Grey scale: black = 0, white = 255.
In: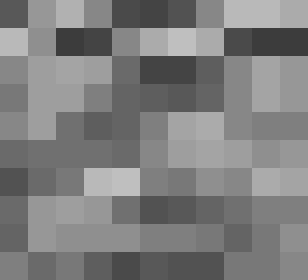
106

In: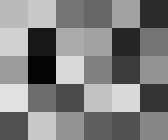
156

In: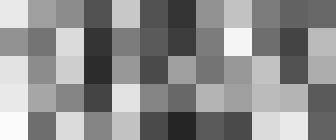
227

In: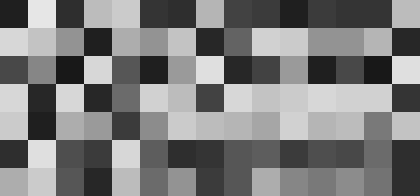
203

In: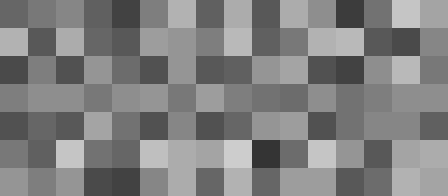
81

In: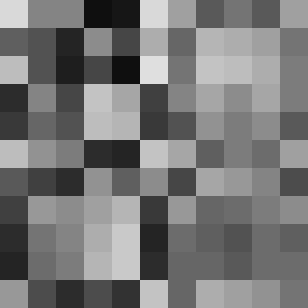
44

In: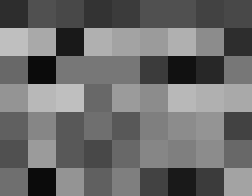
96

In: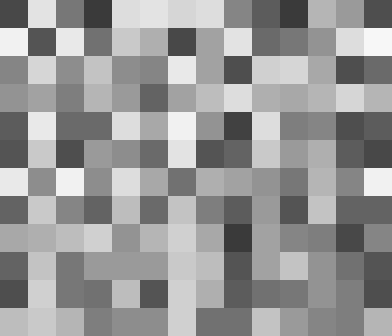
99

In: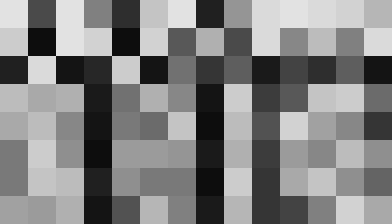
121
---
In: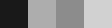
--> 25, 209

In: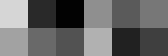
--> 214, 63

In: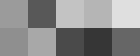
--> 155, 102

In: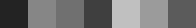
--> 35, 91

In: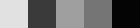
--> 225, 4

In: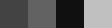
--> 67, 192
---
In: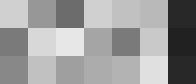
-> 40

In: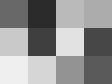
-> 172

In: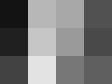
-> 81

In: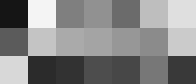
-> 223

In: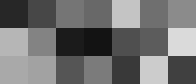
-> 139

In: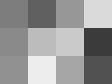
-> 218
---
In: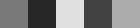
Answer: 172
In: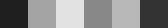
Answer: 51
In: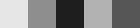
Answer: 86
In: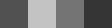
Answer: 53
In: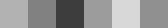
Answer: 144
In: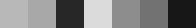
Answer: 23
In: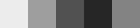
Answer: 131
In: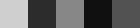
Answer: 82
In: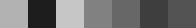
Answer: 82
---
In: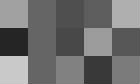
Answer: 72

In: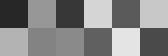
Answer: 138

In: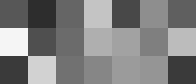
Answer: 107

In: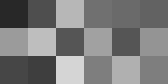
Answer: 85

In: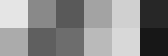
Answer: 109

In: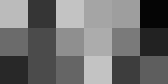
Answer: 143
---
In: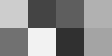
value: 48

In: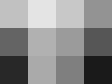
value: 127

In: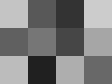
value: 174

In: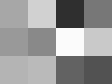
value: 98

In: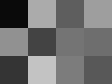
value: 124

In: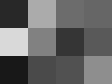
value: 81

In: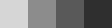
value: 89
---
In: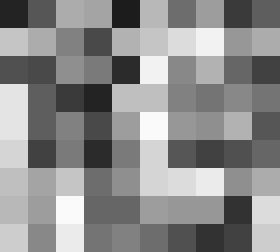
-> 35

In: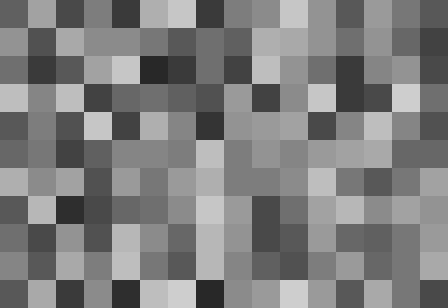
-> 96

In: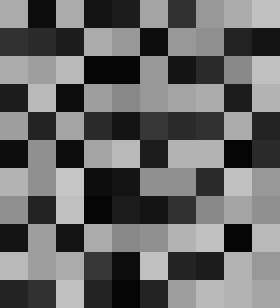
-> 171

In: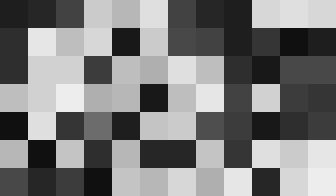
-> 30

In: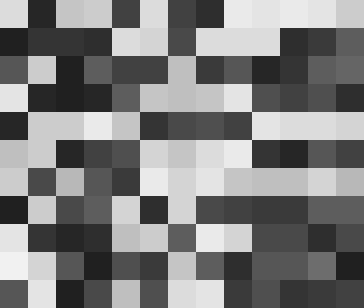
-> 220
